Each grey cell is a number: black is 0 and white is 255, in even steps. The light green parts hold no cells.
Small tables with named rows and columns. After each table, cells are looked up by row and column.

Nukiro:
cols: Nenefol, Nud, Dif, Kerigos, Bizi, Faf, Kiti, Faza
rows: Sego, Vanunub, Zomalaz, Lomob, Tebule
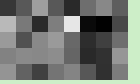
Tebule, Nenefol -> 148
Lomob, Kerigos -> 141
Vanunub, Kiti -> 1
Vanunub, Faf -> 10
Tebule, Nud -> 98
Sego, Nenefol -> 55
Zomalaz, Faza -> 110
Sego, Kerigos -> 88
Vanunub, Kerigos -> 126
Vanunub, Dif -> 42
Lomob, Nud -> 138

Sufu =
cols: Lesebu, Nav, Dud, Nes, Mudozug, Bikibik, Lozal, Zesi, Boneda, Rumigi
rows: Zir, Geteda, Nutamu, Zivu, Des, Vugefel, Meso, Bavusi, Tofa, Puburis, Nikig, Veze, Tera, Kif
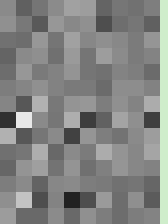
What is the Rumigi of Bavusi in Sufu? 63
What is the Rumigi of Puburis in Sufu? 165
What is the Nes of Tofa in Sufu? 137
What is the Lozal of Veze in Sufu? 122
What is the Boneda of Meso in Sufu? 132
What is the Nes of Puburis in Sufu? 103
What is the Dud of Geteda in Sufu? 89
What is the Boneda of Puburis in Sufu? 135
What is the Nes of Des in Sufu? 129
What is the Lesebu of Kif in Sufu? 155
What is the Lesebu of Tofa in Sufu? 177
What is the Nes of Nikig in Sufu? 115
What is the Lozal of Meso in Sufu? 125
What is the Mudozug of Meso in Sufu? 147
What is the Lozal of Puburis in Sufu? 172

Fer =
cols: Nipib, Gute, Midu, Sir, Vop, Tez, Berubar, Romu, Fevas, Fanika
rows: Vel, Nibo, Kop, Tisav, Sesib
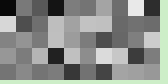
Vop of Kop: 156
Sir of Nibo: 190
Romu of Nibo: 105
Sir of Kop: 191
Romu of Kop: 103
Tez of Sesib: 114
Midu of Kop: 122
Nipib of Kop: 131
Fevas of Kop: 127
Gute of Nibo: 78
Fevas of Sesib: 160
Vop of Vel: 125
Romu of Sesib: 164
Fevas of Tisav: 60
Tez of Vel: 116
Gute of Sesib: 137
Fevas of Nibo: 113
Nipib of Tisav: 151
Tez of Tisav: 141
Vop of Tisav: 192

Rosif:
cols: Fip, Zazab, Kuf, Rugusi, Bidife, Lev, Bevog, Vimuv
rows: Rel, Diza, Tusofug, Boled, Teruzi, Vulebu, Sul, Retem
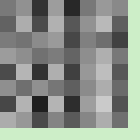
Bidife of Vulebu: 95
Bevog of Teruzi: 190
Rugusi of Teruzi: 175
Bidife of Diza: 87
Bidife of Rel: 40
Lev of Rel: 120
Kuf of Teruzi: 50
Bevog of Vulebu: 173
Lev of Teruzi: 152
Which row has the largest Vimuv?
Rel

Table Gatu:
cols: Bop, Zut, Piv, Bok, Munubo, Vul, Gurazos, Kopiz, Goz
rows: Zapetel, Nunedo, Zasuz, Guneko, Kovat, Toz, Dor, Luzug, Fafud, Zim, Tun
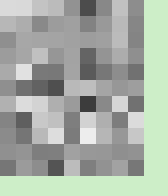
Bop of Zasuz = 143
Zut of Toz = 112
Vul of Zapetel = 76
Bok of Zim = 127
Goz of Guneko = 143
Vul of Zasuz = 157
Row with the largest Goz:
Luzug

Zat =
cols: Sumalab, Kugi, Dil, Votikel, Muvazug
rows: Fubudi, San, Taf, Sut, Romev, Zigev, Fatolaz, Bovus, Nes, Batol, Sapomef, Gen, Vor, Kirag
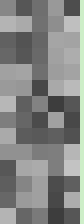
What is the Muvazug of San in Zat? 191
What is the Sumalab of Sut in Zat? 103
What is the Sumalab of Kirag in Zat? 180
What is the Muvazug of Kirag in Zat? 86
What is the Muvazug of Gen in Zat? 95
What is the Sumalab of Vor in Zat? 103
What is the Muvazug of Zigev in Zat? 186
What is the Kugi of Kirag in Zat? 102
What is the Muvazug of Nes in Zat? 81
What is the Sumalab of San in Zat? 180
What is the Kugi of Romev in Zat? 164
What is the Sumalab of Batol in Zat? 145
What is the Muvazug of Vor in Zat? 173
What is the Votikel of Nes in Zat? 95
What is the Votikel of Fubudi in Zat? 153
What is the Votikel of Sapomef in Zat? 126

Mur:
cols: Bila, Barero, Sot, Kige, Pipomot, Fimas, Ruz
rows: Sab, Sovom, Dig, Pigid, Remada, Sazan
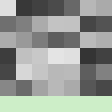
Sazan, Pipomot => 170
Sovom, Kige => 195
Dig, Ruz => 175
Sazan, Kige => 184
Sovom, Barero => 127
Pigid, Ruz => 65
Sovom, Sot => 171
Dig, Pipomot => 105
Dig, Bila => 172
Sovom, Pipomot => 194
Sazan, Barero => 106
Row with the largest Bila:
Sab

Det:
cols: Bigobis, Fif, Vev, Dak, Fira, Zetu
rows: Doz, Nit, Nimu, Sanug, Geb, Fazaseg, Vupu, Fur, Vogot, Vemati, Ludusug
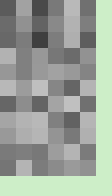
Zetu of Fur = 181
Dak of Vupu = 164
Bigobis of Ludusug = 117
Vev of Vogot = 181
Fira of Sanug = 107
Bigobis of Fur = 165
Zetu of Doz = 112
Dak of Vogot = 148
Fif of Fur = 179
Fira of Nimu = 175
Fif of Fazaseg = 156
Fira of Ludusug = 154
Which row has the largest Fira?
Vupu

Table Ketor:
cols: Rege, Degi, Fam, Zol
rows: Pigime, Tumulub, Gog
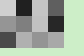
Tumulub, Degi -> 127
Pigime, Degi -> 32
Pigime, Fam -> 196
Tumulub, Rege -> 149
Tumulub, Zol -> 39
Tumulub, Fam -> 193
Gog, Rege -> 74
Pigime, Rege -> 207
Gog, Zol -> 168
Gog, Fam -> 148
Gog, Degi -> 176
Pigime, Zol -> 95

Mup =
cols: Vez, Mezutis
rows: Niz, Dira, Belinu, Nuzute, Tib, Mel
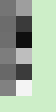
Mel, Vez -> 129
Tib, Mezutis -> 59
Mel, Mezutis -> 244
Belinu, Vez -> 110
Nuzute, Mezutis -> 190
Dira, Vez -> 108
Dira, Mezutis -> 58
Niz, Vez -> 117
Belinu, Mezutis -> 15
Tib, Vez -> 104
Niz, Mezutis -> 158

